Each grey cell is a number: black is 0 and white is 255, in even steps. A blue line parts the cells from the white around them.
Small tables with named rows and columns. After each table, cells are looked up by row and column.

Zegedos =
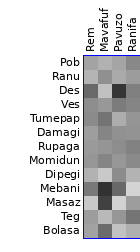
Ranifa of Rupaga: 130
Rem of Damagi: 158
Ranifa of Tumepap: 149
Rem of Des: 105
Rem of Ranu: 180
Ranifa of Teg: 117
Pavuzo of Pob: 165
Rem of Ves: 141
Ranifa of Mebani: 212
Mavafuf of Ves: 152
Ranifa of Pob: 136
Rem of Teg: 157
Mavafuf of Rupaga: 149
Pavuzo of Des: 53
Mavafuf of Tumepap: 116
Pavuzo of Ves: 123
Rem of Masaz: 200
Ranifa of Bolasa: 175
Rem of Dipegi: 177
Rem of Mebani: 121

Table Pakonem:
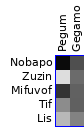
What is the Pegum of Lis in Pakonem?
184
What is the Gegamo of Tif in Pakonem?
96
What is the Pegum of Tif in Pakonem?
140
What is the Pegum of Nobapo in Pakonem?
11
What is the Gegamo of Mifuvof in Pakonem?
97
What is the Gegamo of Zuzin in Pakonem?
107
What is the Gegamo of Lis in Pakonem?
130
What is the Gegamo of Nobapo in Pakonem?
79
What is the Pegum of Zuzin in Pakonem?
221
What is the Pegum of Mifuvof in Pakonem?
52
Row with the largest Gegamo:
Lis

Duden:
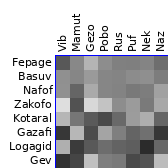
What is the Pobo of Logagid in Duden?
109
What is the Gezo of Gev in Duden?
192
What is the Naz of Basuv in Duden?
125
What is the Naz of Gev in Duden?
188
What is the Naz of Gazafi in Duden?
55
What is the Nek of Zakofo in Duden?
122
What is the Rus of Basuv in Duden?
132
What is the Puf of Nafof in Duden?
121
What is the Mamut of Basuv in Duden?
134
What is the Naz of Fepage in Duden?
110
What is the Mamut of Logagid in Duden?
59
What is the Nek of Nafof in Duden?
125
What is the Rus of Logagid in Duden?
99
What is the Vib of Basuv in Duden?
144

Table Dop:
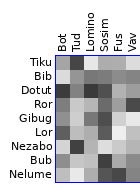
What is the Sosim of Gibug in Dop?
78
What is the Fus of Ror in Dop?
158
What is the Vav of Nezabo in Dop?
181
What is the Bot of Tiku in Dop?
165
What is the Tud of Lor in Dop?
189
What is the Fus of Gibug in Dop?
208
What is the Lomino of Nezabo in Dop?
180
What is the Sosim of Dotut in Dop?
80
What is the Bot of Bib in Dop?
219
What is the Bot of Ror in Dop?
126
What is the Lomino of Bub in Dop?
192
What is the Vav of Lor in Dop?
192

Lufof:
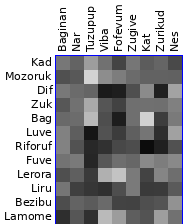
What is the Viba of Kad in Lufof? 113
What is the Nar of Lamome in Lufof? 86
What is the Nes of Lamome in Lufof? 113
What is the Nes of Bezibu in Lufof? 146
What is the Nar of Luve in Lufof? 94
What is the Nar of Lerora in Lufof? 95
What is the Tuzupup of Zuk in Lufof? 169
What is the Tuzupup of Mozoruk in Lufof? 211
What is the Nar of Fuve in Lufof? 122
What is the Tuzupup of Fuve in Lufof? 38
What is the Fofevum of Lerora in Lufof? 195
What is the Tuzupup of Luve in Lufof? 21
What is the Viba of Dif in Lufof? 26
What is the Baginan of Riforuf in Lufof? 130
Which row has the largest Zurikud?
Lamome

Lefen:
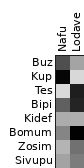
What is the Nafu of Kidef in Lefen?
172
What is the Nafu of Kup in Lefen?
6
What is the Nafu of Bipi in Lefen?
96
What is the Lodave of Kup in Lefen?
216
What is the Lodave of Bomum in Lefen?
2
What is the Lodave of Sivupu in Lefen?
124
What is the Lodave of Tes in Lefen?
30
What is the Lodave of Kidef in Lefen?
174
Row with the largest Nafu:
Tes

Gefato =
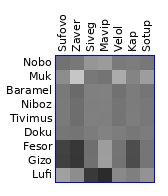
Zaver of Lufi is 141
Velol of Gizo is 115
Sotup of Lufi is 147
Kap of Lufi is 127
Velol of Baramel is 113
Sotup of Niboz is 120
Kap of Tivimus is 125
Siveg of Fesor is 111
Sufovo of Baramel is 121
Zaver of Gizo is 54
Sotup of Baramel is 117
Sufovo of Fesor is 66
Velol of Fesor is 116

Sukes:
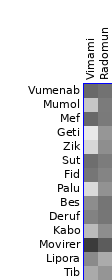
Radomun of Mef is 122
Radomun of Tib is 149
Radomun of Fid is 132
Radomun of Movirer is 92
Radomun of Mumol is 123
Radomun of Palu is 146
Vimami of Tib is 170
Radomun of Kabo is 141
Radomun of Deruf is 118
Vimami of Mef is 105
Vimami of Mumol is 198
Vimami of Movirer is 59
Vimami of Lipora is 138
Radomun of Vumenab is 114
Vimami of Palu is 218
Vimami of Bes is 141
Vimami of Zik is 215
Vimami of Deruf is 130

